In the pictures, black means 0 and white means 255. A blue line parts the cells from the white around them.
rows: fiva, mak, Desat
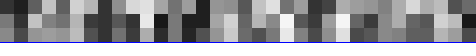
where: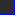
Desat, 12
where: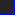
Desat, 14
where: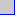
Desat, 17

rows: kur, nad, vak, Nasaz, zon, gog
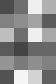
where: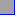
nad, 3
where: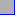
kur, 4
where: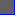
gog, 4
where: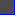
kur, 1

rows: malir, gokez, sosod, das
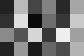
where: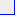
sosod, 5
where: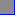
sosod, 1
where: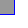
das, 2
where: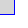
sosod, 3
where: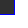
gokez, 1

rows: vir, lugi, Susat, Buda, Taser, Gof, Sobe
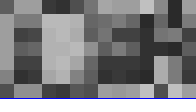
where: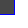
Susat, 3
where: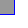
Sobe, 9
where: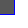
Sobe, 6
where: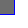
lugi, 8
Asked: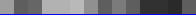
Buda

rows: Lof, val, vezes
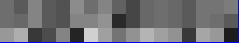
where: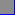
Lof, 6
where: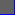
Lof, 9
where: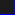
vezes, 17
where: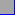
vezes, 15
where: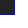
vezes, 6
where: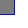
Lof, 17
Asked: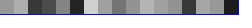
vezes

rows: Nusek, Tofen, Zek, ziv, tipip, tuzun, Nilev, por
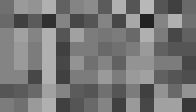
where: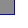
Nusek, 7
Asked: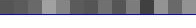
Nilev
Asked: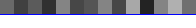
Tofen
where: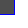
tuzun, 14
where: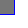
Zek, 8
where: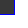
por, 14
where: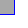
Tofen, 10

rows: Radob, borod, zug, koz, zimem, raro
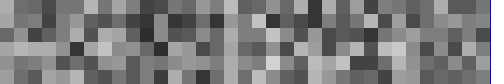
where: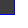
raro, 12
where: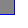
borod, 35

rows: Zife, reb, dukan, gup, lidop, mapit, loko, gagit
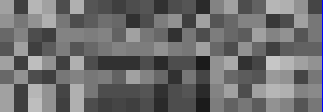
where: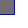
reb, 8
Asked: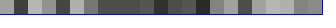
loko
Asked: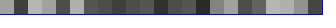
Zife
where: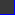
reb, 20
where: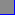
loko, 23
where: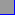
mapit, 20
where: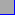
lidop, 17

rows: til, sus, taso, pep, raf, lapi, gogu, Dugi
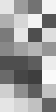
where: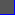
sus, 4
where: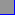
pep, 4
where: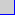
gogu, 1
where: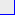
raf, 4
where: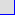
taso, 4
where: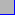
pep, 3

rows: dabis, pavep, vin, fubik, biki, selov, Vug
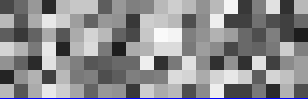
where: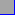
Vug, 6
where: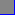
dabis, 11
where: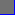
pavep, 19
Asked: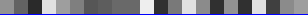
biki
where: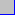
selov, 21

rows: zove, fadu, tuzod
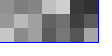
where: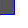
tuzod, 6
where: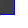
fadu, 6
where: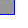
fadu, 1
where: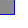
tuzod, 2
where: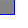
zove, 3

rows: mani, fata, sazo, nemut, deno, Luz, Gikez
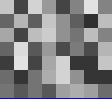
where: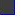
deno, 1
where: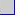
sazo, 4
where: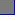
nemut, 6
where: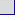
nemut, 2

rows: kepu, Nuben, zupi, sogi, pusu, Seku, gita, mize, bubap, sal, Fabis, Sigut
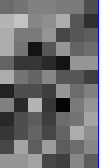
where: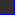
Nuben, 7
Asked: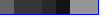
pusu
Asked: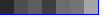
bubap
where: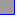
Fabis, 4

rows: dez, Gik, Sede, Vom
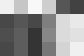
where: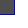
Sede, 1
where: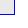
Gik, 6
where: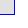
Sede, 6
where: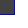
dez, 6

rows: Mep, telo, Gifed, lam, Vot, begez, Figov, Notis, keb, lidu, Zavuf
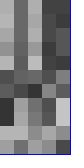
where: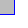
Vot, 3
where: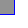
lam, 1

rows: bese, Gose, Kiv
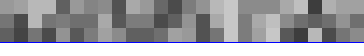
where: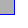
bese, 24
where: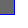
bese, 12
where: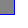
bese, 7

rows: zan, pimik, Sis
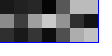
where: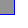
pimik, 5
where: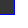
Sis, 3
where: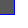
zan, 5

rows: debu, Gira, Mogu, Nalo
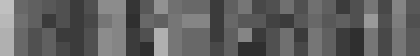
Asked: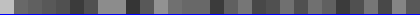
debu
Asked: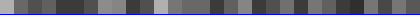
Mogu
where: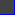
Gira, 20
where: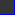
debu, 10
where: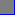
Gira, 29

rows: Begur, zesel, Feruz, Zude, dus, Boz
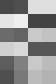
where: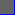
Feruz, 2
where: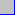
Feruz, 4
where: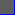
dus, 1
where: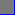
Boz, 2
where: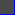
Begur, 1

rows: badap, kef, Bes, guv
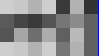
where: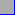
Bes, 4
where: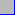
Bes, 6
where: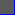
kef, 1
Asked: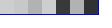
badap

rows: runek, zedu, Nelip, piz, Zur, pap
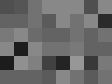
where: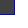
Zur, 4
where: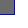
Nelip, 3
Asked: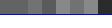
zedu
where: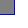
Zur, 3
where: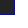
Zur, 5

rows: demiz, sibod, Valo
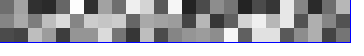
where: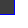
Valo, 5
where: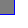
sibod, 3
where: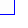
demiz, 6

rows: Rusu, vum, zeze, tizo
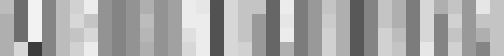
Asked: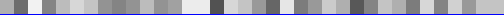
vum
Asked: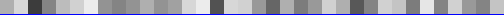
tizo
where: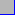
zeze, 11
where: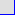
zeze, 14
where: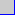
vum, 24

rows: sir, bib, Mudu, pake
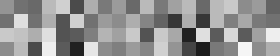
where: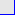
pake, 7
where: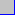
Mudu, 2
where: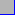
Mudu, 8

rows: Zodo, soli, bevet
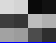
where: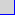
Zodo, 2
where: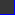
soli, 2
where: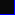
Zodo, 3
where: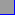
bevet, 2

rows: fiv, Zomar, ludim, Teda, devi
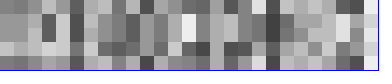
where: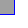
fiv, 16
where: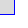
devi, 19
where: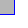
fiv, 10

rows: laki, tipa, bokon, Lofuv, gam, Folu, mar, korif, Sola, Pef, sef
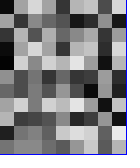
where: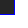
Sola, 6
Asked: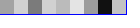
korif
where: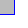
korif, 5
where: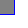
Pef, 3
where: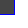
Sola, 3
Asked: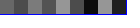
mar

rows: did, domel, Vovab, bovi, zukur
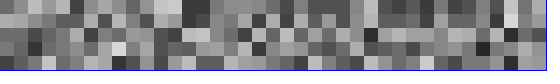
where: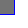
did, 38
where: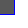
did, 30

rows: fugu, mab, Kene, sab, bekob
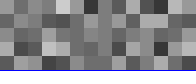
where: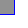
bekob, 3
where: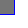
Kene, 5
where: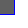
mab, 10
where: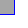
sab, 10
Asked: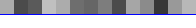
sab
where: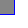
Kene, 7

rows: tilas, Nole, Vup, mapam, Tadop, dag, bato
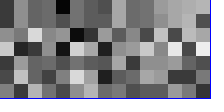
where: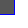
Tadop, 8
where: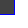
dag, 4
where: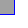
dag, 7
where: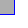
tilas, 14
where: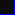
Vup, 6
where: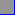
Vup, 5

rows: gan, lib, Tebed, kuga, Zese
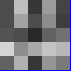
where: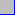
gan, 2
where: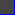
gan, 5
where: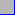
kuga, 5
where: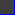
lib, 5
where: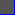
Tebed, 1
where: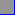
Zese, 4

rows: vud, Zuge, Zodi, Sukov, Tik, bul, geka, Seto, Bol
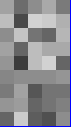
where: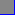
bul, 1
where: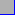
Zuge, 5
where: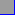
Seto, 2
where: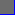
vud, 2

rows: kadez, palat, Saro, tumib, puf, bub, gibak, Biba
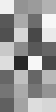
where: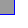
kadez, 3
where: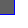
Biba, 1
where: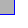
kadez, 4
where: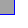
Biba, 2
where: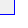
kadez, 1
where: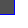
Saro, 1

